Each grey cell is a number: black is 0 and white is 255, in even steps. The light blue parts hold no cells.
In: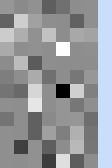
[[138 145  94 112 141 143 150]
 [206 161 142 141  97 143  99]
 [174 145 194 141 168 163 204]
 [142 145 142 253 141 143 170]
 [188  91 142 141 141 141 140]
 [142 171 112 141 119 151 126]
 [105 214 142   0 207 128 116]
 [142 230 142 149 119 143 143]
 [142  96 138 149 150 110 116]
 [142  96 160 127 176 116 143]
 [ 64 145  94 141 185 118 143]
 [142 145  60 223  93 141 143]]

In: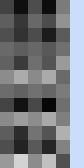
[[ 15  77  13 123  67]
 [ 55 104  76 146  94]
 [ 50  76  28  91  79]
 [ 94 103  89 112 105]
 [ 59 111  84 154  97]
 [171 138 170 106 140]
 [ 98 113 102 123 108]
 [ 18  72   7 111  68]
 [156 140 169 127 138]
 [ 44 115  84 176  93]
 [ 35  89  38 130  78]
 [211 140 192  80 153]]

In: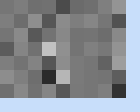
[[125 111 113  75 107 111 127 148 118]
 [109 142  86 139 126 134 118  82 126]
 [138  88 115 136 115 116 109 137 117]
 [133 113 194 144 116 128 120 147  92]
 [115 131  86 141 122 118  98 157 126]
 [127 110  42 182 122 118 116  93 141]
 [136 113 133  87 121 118 126  49 111]]

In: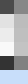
[[135  75]
 [188 226]
 [191 236]
 [195 249]
 [129  51]]

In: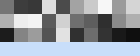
[[ 61  56 222  75 163 202 247 155 213 117]
 [238 243  91 209 111  94  47 139 175 176]
 [132 156  83 226  48 109  51  25  15  28]]

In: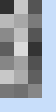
[[199  84  48]
 [167 123 185]
 [191  85 138]
 [218  51  94]
 [161  81 134]
 [172  95 200]
 [112 134 119]]

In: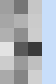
[[118 198 159]
 [178 203 166]
 [142 205 176]
 [ 89  58 227]
 [154 191 204]
 [133 208 170]]

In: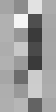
[[140 226 172 165]
 [245  79 167 177]
 [151  58 165 177]
 [200  74 166 173]
 [155  58 165 177]
 [108 204 171 166]
 [153 205 173 174]
 [182  99 166 175]]

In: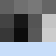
[[112 120 101  97]
 [ 23  84 196  67]
 [ 12  88 204  55]]
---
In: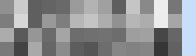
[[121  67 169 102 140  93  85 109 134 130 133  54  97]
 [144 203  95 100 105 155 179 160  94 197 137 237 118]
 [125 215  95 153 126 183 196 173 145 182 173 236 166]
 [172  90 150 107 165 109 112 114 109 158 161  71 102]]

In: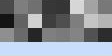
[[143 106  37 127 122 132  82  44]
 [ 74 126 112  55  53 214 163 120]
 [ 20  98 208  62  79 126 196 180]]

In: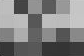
[[ 54  85  88  53  52  59]
 [189  68 147  91 152 197]
 [186 189  87 189 187 198]
 [129 173  98 141  84 137]]

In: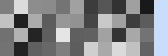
[[115  34  96 104 127  93 207 169 218 193  98]
 [126 219 141 139 116 161  60  86  50 160  25]
 [194  32 172  92 151 146  69 201 160  61  92]
 [113 179  36  94 229  95  97 162  52 168 115]]

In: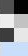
[[ 60 231]
 [ 81   3]
 [237 194]]

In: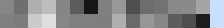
[[127 124 203 223 135 127 127 126 175 105 151 134  93  78  29]
 [134 111 175 189 133  92  22 128 152  78 109 114 136 138 165]]

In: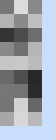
[[167 215 184]
 [119 219 137]
 [179 138 191]
 [ 52  77 109]
 [137 113 181]
 [198 200 187]
 [105  79  40]
 [118 116  43]
 [116 211 103]]

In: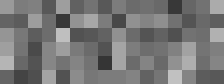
[[100  68  79 163  82 140 119 124 124 131  98 117 193 132  92  88]
 [154 124 128  88 158  97 115  88 124 107 112 105  56 102 114 171]
 [100  92 157 109  56 147 167 124  72 145 132 143 113  84 105  94]
 [149 120  93 109 191  82  87  98 145 107  84  98  80 114 110 177]
 [159 116  74 134 158 122 107  83 165 125 109 114 129 162 116 127]
 [181 104  83 134 115 132 115  53 165 107 132 105 145 174 110 133]]
